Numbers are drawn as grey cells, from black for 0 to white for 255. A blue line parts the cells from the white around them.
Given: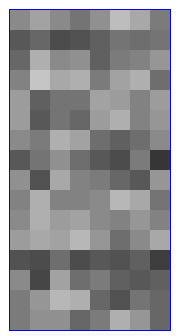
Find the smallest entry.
54
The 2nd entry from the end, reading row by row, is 150
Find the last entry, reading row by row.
103
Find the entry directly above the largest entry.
175
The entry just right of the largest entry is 168
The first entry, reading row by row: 138
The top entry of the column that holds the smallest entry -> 123
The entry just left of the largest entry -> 130
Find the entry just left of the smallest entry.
123
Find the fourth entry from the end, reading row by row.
123
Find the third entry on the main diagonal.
138
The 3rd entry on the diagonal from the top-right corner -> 123
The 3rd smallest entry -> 70
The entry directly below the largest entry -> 96
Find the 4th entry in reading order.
116
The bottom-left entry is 123
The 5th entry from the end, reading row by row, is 103
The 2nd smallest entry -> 62
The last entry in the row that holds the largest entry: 110
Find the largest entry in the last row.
175
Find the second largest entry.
189

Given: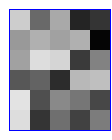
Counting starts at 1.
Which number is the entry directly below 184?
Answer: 118
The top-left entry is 205
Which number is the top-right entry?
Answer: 52
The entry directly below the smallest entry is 130
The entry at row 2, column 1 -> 153
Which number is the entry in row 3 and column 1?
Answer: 161
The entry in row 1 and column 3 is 169
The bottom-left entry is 221
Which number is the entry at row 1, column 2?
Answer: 105

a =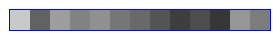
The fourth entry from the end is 77
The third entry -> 157
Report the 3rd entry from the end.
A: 55
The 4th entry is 130

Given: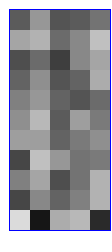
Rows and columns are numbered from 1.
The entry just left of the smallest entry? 219
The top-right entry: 115
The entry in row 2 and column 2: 178
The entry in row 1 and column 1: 91
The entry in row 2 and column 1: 165
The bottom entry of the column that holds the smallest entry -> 22
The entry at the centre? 91
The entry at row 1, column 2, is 151
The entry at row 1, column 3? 84
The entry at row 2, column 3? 107
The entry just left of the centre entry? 184
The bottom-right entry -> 42

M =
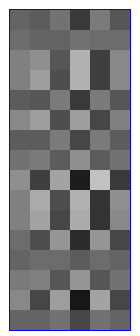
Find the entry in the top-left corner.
100
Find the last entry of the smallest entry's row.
70
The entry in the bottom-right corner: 100
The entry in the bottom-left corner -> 100
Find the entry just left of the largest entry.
29
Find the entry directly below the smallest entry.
70
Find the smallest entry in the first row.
57
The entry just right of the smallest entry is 163
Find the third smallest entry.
44
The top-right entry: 86
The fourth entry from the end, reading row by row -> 114
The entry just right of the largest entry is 57
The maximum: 193
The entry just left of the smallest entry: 157
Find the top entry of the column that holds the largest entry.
122
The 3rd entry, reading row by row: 114
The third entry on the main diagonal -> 86
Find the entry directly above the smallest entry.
149
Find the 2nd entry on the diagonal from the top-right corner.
108
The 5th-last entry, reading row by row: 100
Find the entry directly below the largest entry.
51

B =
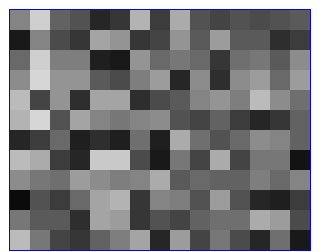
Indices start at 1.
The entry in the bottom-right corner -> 25
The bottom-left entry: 187
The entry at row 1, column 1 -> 132
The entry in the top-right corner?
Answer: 90
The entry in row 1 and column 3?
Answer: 98
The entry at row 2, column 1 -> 25
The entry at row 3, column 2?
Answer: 207
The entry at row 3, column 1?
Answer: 105
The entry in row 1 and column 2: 207
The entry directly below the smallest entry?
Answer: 119
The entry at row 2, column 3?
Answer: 75
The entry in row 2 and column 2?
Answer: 132
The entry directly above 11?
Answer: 140
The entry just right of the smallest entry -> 82
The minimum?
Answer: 11

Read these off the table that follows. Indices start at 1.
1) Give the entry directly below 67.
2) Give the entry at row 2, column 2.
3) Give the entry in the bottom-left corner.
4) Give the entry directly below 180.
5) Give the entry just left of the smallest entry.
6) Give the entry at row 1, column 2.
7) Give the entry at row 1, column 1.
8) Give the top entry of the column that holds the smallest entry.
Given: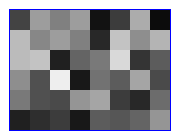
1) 187
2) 135
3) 32
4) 92
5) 172
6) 157
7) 67
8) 12

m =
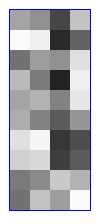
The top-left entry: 164
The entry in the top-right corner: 193
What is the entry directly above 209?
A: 224
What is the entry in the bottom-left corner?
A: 114
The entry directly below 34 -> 130
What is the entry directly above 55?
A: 91
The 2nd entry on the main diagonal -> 238
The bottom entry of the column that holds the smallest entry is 157
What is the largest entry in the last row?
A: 251
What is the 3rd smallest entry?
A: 55
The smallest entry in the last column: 77
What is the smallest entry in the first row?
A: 70

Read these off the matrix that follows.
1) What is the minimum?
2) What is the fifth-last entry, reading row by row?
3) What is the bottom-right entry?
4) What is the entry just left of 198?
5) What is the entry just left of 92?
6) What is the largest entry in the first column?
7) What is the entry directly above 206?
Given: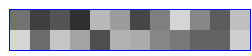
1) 47
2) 134
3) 206
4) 107
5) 134
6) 213
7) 191

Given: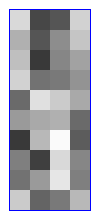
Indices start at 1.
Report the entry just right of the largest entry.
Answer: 92
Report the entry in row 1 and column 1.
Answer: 217
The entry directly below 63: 154
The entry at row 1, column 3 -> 85
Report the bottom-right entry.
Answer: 184
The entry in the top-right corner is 210
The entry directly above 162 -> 197
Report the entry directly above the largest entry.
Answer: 176
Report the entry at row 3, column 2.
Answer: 57
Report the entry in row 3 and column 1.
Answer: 191
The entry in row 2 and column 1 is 176
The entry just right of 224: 203
